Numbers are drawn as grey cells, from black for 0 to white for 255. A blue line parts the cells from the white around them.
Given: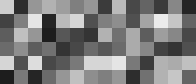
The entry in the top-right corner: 37
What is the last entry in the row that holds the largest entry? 100
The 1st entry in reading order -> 206
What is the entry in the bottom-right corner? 100
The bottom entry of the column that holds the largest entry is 178
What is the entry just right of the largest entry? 198
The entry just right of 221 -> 72
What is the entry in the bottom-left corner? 29
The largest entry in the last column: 192
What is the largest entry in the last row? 198
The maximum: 235
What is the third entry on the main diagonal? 150
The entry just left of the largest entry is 164
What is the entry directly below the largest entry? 158

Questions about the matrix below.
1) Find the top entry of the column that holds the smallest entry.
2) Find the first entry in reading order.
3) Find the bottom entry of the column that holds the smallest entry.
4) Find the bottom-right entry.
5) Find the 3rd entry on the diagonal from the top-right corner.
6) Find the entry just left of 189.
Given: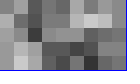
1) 123
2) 131
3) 52
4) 117
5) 96
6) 202

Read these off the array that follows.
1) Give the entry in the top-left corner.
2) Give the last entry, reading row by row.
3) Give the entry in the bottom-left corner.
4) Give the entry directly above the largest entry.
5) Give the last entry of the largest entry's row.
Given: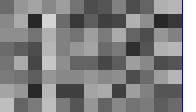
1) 107
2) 107
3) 190
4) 136
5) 56

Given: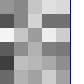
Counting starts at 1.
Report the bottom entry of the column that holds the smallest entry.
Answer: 105
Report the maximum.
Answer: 244
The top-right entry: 217
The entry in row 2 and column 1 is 84
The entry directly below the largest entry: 92
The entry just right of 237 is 205
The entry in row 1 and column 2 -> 136
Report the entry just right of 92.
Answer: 142
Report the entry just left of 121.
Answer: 128

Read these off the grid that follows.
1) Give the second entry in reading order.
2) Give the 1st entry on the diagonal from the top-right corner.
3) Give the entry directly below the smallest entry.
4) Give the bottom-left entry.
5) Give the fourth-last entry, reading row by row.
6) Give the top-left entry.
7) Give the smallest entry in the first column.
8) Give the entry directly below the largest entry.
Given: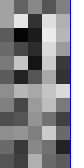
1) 99
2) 128
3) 71
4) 85
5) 64
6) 162
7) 77
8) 217

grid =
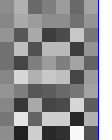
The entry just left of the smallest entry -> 141
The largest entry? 248
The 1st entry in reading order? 141
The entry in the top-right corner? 163
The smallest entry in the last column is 81
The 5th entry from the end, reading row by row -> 206
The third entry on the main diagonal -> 169
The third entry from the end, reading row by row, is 48
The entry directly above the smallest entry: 228
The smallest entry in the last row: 33
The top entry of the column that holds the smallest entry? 177
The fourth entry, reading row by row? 127
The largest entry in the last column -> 177
